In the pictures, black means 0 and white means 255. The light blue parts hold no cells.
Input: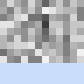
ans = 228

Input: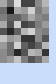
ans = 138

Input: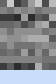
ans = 60

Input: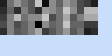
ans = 45

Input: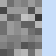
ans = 84

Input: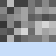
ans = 64

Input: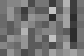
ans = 91

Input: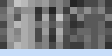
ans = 60
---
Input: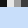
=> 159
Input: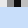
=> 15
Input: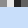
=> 37
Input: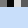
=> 219
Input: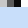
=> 10
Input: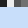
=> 85
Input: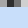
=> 114
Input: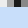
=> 27
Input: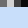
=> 64
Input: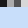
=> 83
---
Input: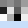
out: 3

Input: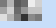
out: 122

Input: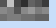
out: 125

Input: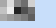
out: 138

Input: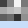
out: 49

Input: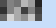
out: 170

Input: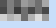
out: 194
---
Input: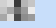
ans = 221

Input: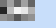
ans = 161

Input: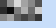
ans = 148

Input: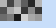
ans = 68

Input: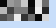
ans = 155

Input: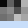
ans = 97

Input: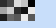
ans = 73

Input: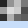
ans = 148
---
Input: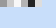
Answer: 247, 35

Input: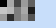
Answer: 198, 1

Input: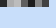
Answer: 188, 28

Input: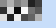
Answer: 249, 9

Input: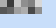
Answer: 215, 58

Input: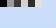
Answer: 224, 4
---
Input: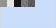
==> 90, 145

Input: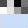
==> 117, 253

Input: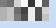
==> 95, 178

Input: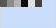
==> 64, 88

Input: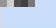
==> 119, 150

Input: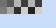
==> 61, 125

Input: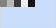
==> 18, 129
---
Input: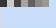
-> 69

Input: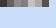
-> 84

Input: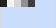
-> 61

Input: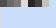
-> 65

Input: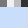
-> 119

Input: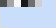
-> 80

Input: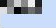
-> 17

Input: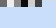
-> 65
